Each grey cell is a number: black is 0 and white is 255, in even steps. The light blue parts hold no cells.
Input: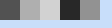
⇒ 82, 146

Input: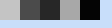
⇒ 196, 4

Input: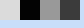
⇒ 219, 59

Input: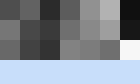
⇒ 78, 247

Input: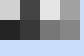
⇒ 209, 134

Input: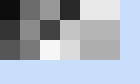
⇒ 13, 174

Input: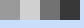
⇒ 154, 56

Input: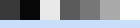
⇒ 57, 254
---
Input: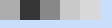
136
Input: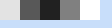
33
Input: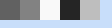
249
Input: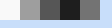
86
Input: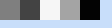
246
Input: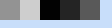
2
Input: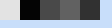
73
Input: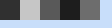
89
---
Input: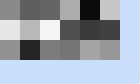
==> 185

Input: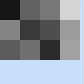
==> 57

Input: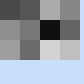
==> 120

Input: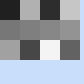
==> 127

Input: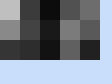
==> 67

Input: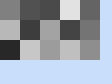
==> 61

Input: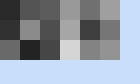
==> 139
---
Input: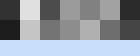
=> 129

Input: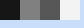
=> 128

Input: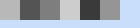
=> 205

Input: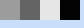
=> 100

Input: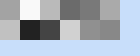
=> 107

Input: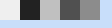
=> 192

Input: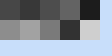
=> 77

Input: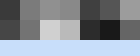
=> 64

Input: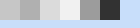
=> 241
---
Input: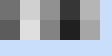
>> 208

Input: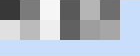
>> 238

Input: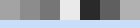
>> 177

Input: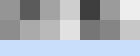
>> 225

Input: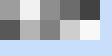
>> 241

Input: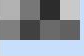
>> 177

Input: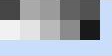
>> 227

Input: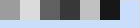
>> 193

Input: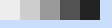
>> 205
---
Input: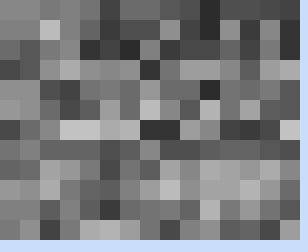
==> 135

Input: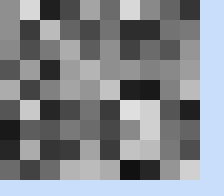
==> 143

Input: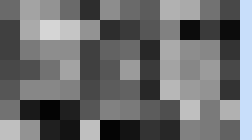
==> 106

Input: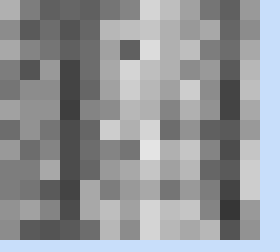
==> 176

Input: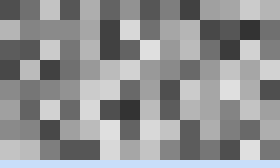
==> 79

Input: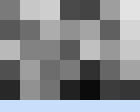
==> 122
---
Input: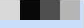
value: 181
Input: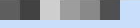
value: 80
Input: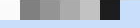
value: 29
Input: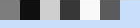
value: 91
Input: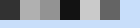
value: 100
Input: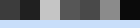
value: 10
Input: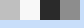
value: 141
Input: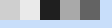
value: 99
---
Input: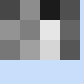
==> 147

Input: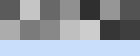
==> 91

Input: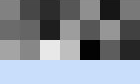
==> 107

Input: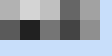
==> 178

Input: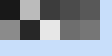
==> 24

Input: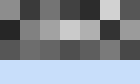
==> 38

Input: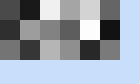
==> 47
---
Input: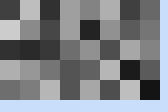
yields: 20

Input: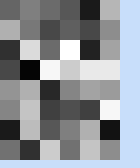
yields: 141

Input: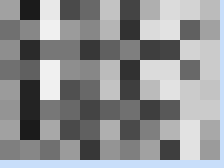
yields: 155

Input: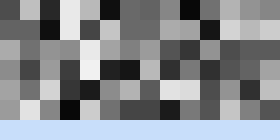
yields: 84

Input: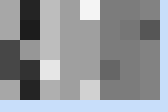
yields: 130

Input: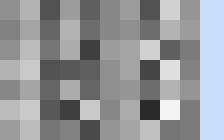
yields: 123

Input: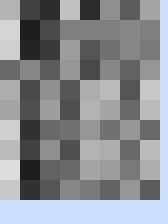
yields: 91

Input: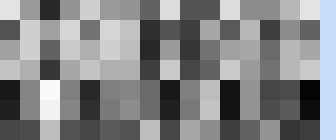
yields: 62

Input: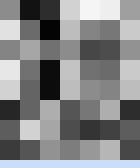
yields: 71
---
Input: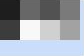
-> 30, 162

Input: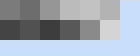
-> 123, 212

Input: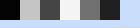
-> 4, 32

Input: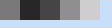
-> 121, 206

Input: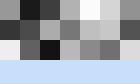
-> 152, 219

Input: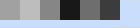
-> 161, 60

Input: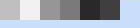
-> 191, 63
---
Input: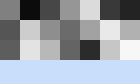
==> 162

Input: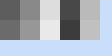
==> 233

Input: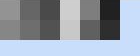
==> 200

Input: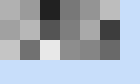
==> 126

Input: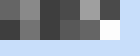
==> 88

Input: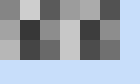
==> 199
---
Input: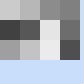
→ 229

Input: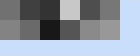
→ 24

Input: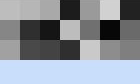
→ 21

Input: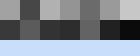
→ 51

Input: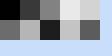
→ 29

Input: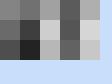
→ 206

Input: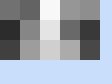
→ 228
